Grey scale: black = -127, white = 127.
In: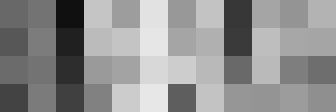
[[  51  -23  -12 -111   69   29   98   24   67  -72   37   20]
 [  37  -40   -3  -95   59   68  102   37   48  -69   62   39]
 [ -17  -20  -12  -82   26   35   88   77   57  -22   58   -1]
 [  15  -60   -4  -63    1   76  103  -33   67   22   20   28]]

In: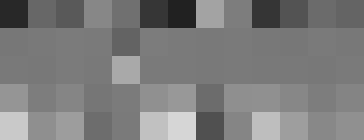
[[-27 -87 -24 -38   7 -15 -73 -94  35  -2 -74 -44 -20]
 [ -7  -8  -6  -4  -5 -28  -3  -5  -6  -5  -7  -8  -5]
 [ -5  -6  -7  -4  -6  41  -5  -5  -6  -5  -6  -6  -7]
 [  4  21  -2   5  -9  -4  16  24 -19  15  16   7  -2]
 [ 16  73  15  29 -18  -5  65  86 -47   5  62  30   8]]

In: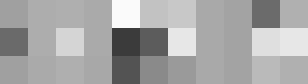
[[ 48  32  45  47  42 122  66  72  41  35 -20]
 [103 -21  45  85  42 -68 -35 103  41  35  95]
 [ 48  32  42  47  40 -44  10  26  41  35  58]]

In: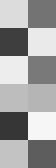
[[-12  92]
 [106 -65]
 [ -6 109]
 [ 53  61]
 [118 -73]
 [-34  67]]

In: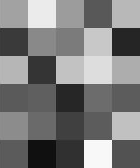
[[  56   34  107   28  -39]
 [ -90  -69    9   -4   72]
 [  45   54  -75   66   93]
 [ -35  -37  -32  -89  -19]
 [  65   12  -21  -63  -35]
 [ -45  -36 -111  -79  120]]

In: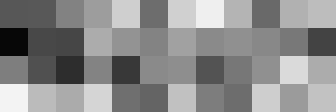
[[  61  -40  -39    2   29   79  -18   80  111   52  -22   49]
 [ -60 -120  -55  -57   44   19    3   33   10   16    8   -7]
 [  44   -1  -47  -82    3  -71   10   14  -44   -8   16   90]
 [  66  115   59   43   85  -16  -27   65   -2  -18   78   27]]

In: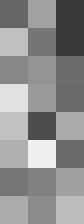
[[-71 -25  33]
 [-70  63 -10]
 [-18   7  19]
 [-20  97  26]
 [ 41  65 -50]
 [-21  47 112]
 [ 32  -9   2]
 [ 60  43  11]]
